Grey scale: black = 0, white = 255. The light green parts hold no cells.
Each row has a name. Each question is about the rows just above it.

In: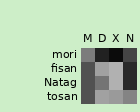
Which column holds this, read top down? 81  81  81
M
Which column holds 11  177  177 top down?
X
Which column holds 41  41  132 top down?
N

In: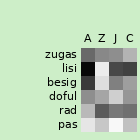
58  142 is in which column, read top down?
A
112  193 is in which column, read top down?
C
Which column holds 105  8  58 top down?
A
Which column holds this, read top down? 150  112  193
C

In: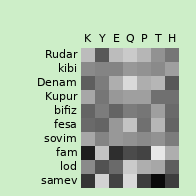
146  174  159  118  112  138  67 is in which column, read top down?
P
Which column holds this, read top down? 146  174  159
P
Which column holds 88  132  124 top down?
Y

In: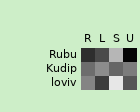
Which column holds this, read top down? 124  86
U
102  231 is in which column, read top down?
S
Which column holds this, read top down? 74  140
L
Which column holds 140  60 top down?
L

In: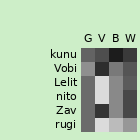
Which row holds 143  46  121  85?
Vobi
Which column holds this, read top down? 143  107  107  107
G
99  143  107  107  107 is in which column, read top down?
G

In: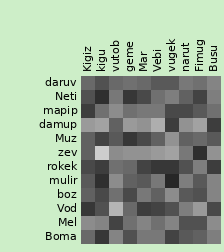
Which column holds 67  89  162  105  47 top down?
Fimug
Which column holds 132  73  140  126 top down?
Busu
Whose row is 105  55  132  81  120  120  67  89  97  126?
Boma
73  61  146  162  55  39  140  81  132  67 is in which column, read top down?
vugek
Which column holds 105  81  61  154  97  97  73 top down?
Kigiz

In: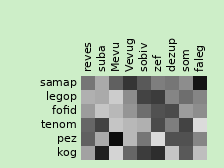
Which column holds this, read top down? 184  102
Vevug
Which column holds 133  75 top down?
dezup
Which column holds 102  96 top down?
reves
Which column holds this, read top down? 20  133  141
faleg
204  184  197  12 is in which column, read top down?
Mevu
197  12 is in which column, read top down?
Mevu

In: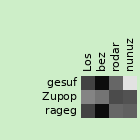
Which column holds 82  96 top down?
nunuz
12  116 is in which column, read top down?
bez
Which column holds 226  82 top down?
nunuz

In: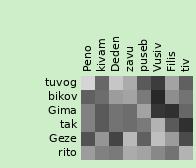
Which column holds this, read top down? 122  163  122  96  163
puseb
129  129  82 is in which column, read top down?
Peno
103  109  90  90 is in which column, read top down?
kivam
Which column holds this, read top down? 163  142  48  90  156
Filis
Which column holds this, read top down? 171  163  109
zavu
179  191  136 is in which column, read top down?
Vusiv

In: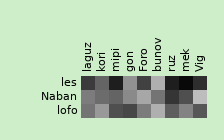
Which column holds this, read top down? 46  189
Vig
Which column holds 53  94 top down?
ruz
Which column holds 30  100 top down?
mipi
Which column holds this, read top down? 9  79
mek

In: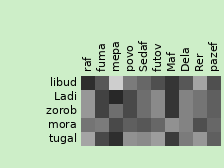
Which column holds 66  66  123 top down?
fuma
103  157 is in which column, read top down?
futov
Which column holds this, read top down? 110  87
Sedaf
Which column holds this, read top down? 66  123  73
fuma
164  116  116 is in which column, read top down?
Rer
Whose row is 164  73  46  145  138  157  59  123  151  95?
tugal
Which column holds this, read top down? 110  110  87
Sedaf

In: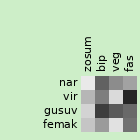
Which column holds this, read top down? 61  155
bip
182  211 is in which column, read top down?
zosum

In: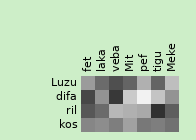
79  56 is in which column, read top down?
veba
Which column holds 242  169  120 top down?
pef
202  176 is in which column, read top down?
Mit
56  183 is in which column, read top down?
veba
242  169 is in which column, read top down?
pef
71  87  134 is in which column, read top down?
fet
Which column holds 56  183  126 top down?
veba

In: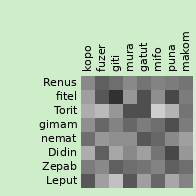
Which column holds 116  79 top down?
gatut
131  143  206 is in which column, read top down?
mifo
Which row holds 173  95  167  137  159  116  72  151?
Didin

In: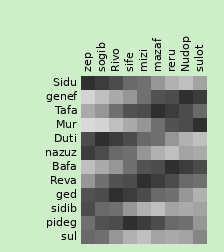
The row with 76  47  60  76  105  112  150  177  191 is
Duti
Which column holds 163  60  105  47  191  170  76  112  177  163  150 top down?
sulot
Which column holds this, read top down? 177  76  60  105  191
mazaf

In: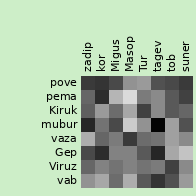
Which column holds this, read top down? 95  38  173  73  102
zadip
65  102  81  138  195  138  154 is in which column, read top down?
suner
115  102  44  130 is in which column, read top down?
kor

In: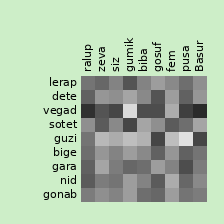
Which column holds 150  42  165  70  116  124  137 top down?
Basur
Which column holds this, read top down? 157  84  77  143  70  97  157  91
gosuf

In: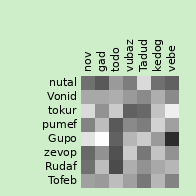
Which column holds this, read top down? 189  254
gad
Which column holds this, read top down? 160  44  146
vebe
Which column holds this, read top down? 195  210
kedog

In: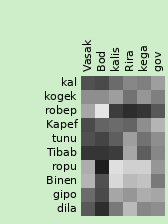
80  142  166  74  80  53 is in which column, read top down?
Vasak
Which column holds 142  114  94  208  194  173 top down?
kega
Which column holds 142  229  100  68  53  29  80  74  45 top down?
Bod
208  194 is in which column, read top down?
kega
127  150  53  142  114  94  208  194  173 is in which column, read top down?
kega

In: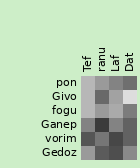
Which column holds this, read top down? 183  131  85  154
Tef
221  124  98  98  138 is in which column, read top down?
Dat
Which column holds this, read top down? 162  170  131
Laf
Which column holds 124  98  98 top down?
Dat
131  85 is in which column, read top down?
Tef
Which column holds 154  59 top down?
ranu

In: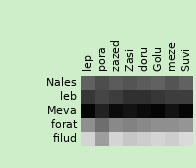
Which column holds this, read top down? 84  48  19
Zasi
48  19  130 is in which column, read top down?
Zasi
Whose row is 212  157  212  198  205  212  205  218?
filud
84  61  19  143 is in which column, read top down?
meze
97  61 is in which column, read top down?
Suvi
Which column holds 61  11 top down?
zazed

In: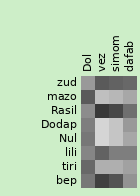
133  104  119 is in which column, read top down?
Dol
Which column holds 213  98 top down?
vez
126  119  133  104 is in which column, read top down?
Dol
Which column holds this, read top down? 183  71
simom
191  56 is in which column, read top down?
vez
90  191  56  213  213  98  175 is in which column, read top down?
vez

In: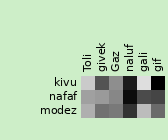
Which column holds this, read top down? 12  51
naluf
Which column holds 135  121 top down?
Gaz
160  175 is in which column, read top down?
Toli
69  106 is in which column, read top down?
gif

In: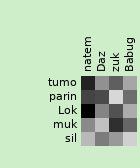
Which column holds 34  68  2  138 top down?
natem
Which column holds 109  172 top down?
Babug
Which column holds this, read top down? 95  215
zuk
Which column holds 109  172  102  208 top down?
Babug
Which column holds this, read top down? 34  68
natem
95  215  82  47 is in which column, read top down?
zuk

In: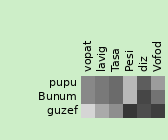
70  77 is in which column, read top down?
diz
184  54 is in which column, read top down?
Pesi
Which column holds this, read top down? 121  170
lavig
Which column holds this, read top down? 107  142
Tasa
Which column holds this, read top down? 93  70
diz
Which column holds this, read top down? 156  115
Vofod
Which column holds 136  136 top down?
vopat

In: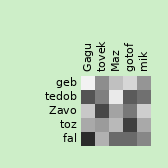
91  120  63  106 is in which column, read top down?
gotof
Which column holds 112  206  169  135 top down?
mik

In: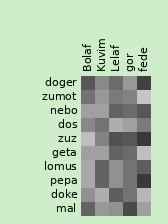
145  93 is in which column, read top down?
Lelaf
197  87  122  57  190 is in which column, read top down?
fede

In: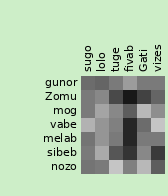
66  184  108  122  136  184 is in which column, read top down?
Gati
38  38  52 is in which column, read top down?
fivab
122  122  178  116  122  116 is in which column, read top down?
sugo
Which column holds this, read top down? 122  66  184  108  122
Gati

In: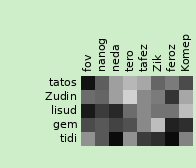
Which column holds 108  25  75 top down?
fov
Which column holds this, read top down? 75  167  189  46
Komep
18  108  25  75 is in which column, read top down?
fov
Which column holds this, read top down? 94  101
nanog
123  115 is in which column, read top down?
Zik

